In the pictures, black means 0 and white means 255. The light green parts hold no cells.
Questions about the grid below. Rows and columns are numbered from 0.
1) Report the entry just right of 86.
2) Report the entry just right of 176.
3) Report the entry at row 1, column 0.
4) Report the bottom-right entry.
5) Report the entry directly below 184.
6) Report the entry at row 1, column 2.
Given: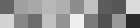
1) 218
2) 141
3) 211
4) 41
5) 192
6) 108

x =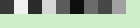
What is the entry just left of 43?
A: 241
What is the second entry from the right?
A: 71
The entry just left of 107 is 14

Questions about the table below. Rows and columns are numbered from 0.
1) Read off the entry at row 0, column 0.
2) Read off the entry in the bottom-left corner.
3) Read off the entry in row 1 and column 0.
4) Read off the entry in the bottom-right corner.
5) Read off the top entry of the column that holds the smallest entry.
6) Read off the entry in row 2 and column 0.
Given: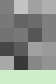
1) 127
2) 169
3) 120
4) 147
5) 195
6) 114

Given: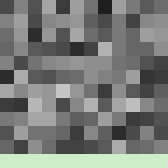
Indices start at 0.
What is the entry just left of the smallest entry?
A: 114
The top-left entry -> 74
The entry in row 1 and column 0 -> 129
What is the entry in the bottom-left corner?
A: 102
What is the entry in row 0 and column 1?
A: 129
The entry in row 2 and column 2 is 44
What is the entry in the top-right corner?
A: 108
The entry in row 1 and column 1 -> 158
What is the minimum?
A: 30
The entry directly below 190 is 59
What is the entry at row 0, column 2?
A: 82
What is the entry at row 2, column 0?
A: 108
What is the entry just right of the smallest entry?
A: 158
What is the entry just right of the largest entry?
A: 150
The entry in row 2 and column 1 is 150
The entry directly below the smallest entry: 74
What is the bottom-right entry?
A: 129
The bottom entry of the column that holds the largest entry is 66
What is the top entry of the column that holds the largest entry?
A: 59
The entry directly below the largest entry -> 74
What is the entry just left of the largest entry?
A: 150

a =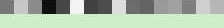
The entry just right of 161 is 127
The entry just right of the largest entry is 65

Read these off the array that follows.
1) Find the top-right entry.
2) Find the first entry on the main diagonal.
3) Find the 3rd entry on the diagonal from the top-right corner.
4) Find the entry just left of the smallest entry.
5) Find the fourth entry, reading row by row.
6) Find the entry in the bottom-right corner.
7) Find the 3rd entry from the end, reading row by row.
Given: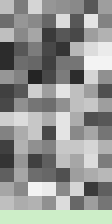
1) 158
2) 191
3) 72
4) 130
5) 150
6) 117
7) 103

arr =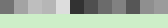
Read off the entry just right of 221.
50
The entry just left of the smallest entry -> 221

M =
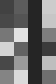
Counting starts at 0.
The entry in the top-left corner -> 66
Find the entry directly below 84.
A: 226
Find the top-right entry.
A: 204
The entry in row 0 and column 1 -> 92
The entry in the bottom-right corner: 111

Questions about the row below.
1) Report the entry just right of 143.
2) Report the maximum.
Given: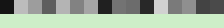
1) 67
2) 209

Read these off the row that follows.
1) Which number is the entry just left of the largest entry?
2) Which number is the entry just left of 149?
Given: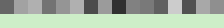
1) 96
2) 115

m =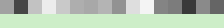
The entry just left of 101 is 138
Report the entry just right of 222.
244
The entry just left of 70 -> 161

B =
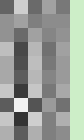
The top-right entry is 120
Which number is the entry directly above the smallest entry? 241
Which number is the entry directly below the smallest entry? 92
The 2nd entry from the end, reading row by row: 127
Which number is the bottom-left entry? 175
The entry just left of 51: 198
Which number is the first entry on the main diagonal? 100
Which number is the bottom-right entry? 140
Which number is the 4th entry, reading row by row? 161
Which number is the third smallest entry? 72
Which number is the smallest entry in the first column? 92
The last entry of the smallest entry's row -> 175
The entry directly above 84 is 198

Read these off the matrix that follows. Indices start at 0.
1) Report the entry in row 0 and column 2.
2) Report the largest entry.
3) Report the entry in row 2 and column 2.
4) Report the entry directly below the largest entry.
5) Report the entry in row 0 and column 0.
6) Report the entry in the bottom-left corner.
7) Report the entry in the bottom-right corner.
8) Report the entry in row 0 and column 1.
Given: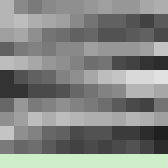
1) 122
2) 225
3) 143
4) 167
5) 181
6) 122
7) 44
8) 137

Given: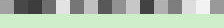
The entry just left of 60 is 72
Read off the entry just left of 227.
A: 110

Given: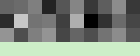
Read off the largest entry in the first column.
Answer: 148
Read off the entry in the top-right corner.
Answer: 56
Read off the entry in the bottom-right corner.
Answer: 86
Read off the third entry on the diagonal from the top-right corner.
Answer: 115
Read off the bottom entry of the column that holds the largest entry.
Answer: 78
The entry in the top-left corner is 101
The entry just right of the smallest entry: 49
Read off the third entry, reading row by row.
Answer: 127
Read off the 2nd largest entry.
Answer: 174

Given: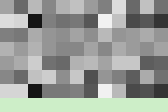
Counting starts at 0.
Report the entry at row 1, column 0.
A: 220
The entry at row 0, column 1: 105
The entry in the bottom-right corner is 52
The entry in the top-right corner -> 113
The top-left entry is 163
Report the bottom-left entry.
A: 213
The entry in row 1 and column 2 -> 20

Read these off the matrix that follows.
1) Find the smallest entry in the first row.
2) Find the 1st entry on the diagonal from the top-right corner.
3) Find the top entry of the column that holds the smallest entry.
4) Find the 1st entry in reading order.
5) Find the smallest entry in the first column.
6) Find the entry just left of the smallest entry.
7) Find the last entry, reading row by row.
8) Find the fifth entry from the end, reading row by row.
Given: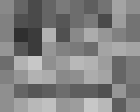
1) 74
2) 143
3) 101
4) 137
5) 109
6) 129
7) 137
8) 157
